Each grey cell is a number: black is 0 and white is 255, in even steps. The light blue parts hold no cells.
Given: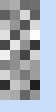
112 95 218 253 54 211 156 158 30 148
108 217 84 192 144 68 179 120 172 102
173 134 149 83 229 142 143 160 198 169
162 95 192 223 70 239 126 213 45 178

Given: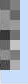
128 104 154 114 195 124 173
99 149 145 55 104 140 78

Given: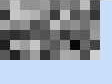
77 53 147 154 65 206
186 113 115 88 104 76
115 80 143 94 8 164
135 193 132 56 133 169
107 59 188 113 89 104
155 135 99 82 110 50
146 177 79 90 197 159
147 188 144 60 159 107
194 198 132 46 178 34
137 51 165 61 31 87

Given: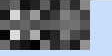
135 64 85 53 147
45 105 113 73 27
92 128 109 125 74
31 58 95 37 41
95 34 90 18 120
33 154 77 172 2
17 85 102 83 19
100 214 90 219 39
75 21 106 6 108

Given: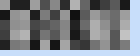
25 158 172 194 123
90 108 106 87 88
62 125 143 157 147
32 154 174 174 115
101 91 107 76 54
178 17 34 24 65
44 150 133 137 165
136 63 100 87 21
79 124 84 117 164
158 30 71 56 22
32 158 150 179 130
31 148 144 162 121
158 22 70 62 33

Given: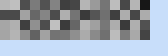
23 172 81 68
181 71 175 169
72 173 58 124
189 63 173 188
117 112 119 112
154 85 160 138
181 58 180 171
70 116 102 143
63 175 59 118
131 76 192 115
82 133 77 162
123 103 144 98
78 162 63 141
191 74 176 180
183 74 166 165

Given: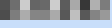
124 153
176 132
55 88
169 191
92 88
205 170
105 132
101 133
204 172
110 125
82 77

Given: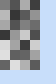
62 147 108 78 206 162 91
172 90 128 202 61 100 177
83 54 83 152 164 96 222
125 185 167 55 217 223 100

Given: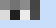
69 72
139 235
115 31
136 219
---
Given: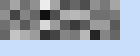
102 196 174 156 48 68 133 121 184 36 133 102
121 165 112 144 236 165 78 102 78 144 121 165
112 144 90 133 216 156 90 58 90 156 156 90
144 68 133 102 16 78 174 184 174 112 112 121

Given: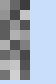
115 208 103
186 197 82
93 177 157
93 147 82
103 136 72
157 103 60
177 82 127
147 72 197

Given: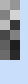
129 211
179 149
71 129
189 53
107 41
95 30

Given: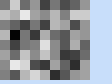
139 232 214 76 56 162 99 45 162
119 204 108 150 65 119 76 99 150
195 174 232 162 139 183 128 204 204
162 108 195 139 195 139 56 65 108
128 99 65 119 65 183 162 76 150
128 87 183 214 174 45 87 150 162
128 65 119 128 223 139 87 174 99
183 4 119 56 174 108 87 162 150

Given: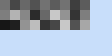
126 179 135 43 104 200 147 52 126
114 71 104 82 114 92 114 62 92
22 31 147 189 52 71 200 82 167

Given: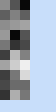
163 205 239
62 186 129
51 174 119
141 153 163
95 129 95
62 119 217
72 107 107
141 84 8
119 51 72
153 8 84

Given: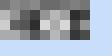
171 171 137 85 127 183 148 55 75
183 148 96 66 148 183 160 46 66
117 137 127 137 107 107 117 127 117
205 96 85 46 215 171 215 75 148

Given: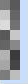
89 199
124 189
101 136
219 113
199 101
124 89
166 69
178 59

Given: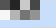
246 180 117 147
83 37 201 71
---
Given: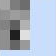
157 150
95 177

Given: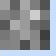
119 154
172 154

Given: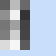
241 51
159 67

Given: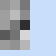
187 140
121 46

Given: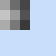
154 82
120 57

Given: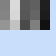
215 87
194 74
